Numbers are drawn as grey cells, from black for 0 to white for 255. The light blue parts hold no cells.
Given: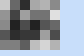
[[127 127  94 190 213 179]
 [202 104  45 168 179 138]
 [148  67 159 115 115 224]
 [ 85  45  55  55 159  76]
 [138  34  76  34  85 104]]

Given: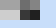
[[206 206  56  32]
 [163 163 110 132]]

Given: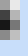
[[160 233]
 [138 191]
 [ 65 181]
 [ 23 119]]

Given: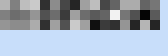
[[149 140 140 172  48 160  81 202 160  16  59  48 149  37 181  37]
 [181 128 190 202  48 140  71  37 160 190  71 100 172 172 100 118]
 [128 109 118 149  81 109  59 160 109  90 100 242 118  81   5  90]]

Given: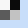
[[ 91 194]
 [247  11]]

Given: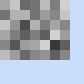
[[166 197 106 115 188 126 209]
 [115 178 178 115 157 135 197]
 [188 157 106 135 147  95 135]
 [197 147  76 178 126 166 135]
 [166 126  95 126  95 209 157]
 [135  86 157 166 209  57  95]]

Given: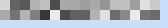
[[169 116 179 127  55 234  76  98  98 179 224 107 137 234 116 107]
 [214  98  88 179 191  76 169 169 158 169 149 191 191 158 224 202]]

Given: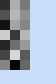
[[ 69 215  90]
 [ 81 183 144]
 [ 46 174 121]
 [ 18 164 133]
 [ 37 111 153]
 [205  57 183]
 [133   7 102]]
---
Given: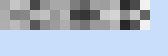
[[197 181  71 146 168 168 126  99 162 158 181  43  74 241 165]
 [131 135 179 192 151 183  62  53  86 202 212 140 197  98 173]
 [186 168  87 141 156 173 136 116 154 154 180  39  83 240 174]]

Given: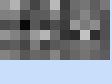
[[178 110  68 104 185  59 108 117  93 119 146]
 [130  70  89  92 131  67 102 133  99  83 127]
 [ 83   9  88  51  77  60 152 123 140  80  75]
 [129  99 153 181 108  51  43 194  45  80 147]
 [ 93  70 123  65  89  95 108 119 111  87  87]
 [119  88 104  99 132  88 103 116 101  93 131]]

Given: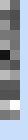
[[104 190]
 [ 78  92]
 [ 84 150]
 [117 119]
 [114 166]
 [134  20]
 [ 83 106]
 [158 186]
 [ 91  90]
 [ 81  82]
 [252 191]
 [133 119]]

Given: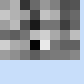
[[178  51 106 152 128  78  84 153]
 [178 160  67 194 175  89 105 198]
 [186  79  25 116 116  62 100 158]
 [ 94 116 187 207 169 130 189 107]
 [172 161   4 233 117  97  97 207]
 [143 120  94 117 122 122 135 157]]

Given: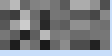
[[186 103 130 136 117  90 172 172 146  79 153]
 [ 61 176 107  49 118 115  89  89  71 136  75]
 [162 204 117  40 104  93 144 144 117 112  87]
 [ 94  33  94 185 123 128 108 108 117 119 119]
 [ 29 141 110  25 103 140  76  76  34 115  88]]

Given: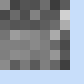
[[ 67  84  80 109  60  91 141]
 [106  78 130  88  89 209  72]
 [ 85  88  83  94 108 173  96]
 [156 143 137 121 170  96 116]
 [128 126 137 127 105  74 129]
 [140 137 120 124 150  88 127]
 [ 93 122  90 127 102  63 139]]
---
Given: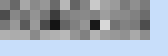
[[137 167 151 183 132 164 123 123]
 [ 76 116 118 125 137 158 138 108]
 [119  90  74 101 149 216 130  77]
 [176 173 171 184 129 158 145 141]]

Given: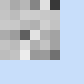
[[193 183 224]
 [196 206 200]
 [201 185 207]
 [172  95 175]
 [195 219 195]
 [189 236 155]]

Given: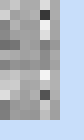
[[181 172 220]
 [209 169  55]
 [131 157 240]
 [137 162 221]
 [111 163 126]
 [176 161 140]
 [130 142 141]
 [187 179 243]
 [201 166 194]
 [221 160  83]
 [124 159 203]
 [126 152 189]]

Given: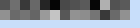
[[ 83  57  37  73  90 176  90]
 [145 116 154  87 141  57 145]]

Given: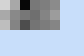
[[212   7 126]
 [169 119 132]
 [190  77 124]]

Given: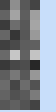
[[ 68  88]
 [ 99  94]
 [ 59  88]
 [102  87]
 [ 64  93]
 [105  97]
 [ 57  77]
 [ 94  88]
 [107 108]
 [ 99  90]
 [ 87  83]]

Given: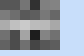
[[ 87 117 128]
 [124  89 120]
 [172 202 185]
 [113 164 132]
 [ 98 112  87]]

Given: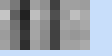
[[154  50 144 161 157]
 [197  33 157 155 171]
 [163  45 144 164 168]
 [156  55 139 156 157]
 [161  46 137 161 170]]

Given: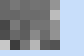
[[104 109 113]
 [104 109 110]
 [ 71  92 116]
 [ 77  94 108]
 [200 119  91]]
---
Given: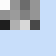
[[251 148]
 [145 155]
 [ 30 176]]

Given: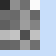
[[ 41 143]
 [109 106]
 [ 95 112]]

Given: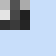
[[186  82]
 [228  71]
 [ 48  58]]

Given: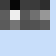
[[ 59   6]
 [ 93 238]
 [ 91 117]]

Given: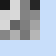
[[ 23 216]
 [211 217]
 [215  99]]

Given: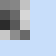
[[128 134]
 [ 76 105]
 [ 43  88]]

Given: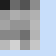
[[ 28 106]
 [152 173]
 [163 148]]

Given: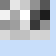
[[124 230]
 [242 168]
 [148 158]]

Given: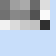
[[119 159]
 [113 136]
 [241 219]]
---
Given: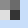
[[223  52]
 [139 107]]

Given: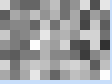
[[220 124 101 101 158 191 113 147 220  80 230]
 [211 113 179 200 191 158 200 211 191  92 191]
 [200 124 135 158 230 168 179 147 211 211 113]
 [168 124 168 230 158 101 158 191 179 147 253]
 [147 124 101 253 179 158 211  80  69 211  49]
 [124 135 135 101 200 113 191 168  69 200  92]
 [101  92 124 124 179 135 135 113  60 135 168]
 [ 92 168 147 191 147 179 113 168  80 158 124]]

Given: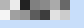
[[245 160 149  92  61 225 204]
 [181 235  34 128 138 170 104]]

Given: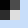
[[ 44 222]
 [  2  75]]

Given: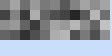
[[142 153 100  58 121 164 153 182 142 100 193]
 [131 164 111 153 121 131  89 131 164 142 164]
 [100  89  49  79 111 173 182  79 121  79 142]
 [ 67 131  58 173 100  79  67  38  89 182 111]]

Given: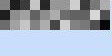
[[130  30  59 197  39 151 151 206  59 120 173]
 [108 161 197 130 173  70 206 130 120  79   8]
 [ 30 142 161  98 142 173 108  98  98 215  79]]

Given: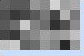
[[192 202  98 109 151 130  39 151]
 [ 98  89  89 151 139 211 161 171]
 [ 89 109 202 130 109  48  79 139]
 [ 79  57  69  89 121  69 180 121]
 [ 69  57 121 139 161 151 161 192]]

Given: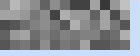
[[163 163 152 120 141  66 175 152 152  98 163  76 152]
 [141 184 163 141  98 141 110  66  66 163  56 152 193]
 [ 98 152 163 110 129 110 129 120 129 129  98 110 175]
 [ 86 110 120  98 141  98 120 110 163  86  86  98 110]
 [ 76  86 110 129 141 120  86 175 141 120 163 120  86]]
